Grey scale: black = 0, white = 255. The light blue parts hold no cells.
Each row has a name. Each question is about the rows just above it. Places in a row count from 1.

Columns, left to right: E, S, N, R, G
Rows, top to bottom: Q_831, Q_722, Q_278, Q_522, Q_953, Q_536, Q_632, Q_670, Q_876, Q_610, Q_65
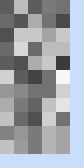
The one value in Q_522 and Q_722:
[106]
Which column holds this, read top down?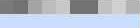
R
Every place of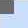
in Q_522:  1 3
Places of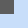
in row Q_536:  2
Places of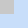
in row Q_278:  2 3 5
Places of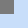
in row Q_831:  4

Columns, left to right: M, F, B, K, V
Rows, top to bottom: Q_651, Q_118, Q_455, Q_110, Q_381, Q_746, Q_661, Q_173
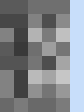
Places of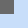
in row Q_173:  1 3 4
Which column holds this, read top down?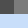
K
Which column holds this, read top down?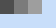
K
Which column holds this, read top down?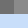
V
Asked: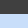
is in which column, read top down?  F
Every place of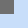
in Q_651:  3 4 5

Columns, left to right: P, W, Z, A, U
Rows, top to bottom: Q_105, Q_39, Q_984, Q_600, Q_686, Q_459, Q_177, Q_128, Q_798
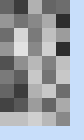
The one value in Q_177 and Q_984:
[109]
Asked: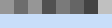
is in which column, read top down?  P
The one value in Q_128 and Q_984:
[156]
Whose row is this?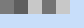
Q_459
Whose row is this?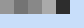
Q_39

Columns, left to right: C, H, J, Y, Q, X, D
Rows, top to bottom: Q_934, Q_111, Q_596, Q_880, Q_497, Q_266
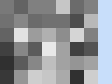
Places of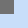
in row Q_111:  1 4 5
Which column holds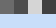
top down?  X
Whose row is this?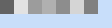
Q_596
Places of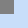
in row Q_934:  3 4 7
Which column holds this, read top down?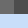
X
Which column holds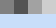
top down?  D

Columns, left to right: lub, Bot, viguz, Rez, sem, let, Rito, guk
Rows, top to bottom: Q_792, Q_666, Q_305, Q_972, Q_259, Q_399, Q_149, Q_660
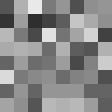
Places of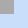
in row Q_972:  1 3
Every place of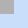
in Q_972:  2 5 8
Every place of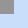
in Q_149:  2 4 5 6
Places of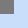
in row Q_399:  2
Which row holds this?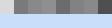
Q_399
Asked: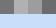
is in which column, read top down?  sem
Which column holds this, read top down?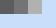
sem

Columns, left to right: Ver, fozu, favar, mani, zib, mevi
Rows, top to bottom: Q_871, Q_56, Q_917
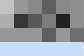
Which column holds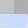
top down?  Ver
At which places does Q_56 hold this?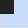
5
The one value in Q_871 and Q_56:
[143]
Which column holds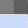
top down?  mani
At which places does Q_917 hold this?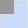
1 2 3 5

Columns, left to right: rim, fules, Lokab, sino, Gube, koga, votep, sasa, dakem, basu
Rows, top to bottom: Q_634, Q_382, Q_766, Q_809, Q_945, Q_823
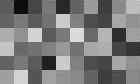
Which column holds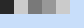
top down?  Gube
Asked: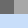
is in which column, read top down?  votep
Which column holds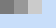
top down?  Gube
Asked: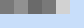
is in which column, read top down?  fules
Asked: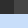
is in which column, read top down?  dakem
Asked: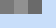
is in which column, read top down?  fules

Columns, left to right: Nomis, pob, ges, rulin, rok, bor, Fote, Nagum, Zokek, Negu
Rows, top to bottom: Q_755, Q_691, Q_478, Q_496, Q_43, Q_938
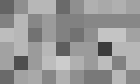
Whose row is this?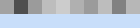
Q_43
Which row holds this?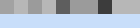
Q_496
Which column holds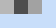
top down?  pob
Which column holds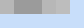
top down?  rulin
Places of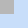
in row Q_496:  2 4 9 10
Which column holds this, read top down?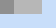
pob
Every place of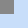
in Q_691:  3 7 8 9 10

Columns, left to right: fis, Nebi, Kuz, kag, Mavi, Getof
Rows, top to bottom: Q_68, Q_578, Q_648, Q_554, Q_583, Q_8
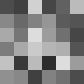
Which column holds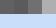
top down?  Mavi
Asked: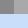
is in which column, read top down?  fis
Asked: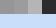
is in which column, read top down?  kag
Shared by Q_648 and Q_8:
[112]

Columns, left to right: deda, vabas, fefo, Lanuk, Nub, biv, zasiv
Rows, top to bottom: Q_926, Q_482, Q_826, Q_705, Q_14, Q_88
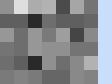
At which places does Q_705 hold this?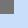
1 6 7
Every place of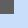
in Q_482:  1 2 5 6
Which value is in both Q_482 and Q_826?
[110]
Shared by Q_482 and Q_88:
[102]

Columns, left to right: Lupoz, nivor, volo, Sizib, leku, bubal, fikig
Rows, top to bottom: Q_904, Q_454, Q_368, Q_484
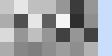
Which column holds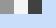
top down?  leku
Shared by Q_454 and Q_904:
[230]
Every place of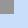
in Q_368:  2 4 6
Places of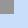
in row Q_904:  5 7
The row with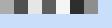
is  Q_454

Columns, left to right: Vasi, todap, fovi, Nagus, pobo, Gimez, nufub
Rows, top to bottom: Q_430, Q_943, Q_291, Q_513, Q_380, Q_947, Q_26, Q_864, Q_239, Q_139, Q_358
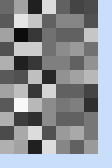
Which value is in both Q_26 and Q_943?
[97]
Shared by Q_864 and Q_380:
[127]
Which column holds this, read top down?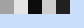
todap
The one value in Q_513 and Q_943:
[81]
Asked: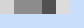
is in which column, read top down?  Nagus

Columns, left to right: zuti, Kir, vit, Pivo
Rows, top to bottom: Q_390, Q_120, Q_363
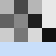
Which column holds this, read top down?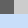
zuti
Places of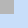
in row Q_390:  1 3
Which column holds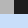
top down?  vit
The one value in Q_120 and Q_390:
[232]
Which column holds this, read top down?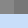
Kir

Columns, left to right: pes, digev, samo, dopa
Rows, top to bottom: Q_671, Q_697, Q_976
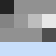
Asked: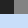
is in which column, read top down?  pes
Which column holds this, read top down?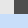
dopa
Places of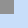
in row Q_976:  1 2 3
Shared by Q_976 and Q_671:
[145]
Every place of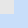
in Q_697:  4
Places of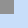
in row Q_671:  2 3 4
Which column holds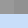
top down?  digev

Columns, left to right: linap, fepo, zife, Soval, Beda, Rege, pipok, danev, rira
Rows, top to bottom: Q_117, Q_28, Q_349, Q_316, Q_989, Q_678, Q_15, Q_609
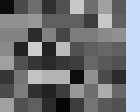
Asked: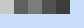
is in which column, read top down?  Rege
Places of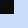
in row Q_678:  6
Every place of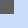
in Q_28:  4 5 6 9
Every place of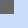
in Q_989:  7
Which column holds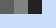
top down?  Soval

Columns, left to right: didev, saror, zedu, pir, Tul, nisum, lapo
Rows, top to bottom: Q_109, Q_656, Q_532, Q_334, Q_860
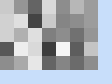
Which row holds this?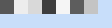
Q_334
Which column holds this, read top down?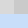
pir
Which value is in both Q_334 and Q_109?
[217]
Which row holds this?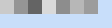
Q_109

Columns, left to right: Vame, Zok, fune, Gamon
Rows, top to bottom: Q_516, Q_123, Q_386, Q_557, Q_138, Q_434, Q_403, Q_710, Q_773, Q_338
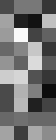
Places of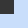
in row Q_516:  4
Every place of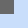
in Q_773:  1 3 4
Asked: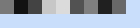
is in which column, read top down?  fune
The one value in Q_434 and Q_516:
[54]

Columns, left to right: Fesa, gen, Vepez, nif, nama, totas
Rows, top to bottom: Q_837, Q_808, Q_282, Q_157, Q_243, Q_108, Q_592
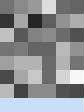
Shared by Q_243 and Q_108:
[107]
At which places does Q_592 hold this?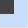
2
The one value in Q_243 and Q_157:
[115]
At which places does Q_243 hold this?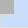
2 3 5
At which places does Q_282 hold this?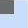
5

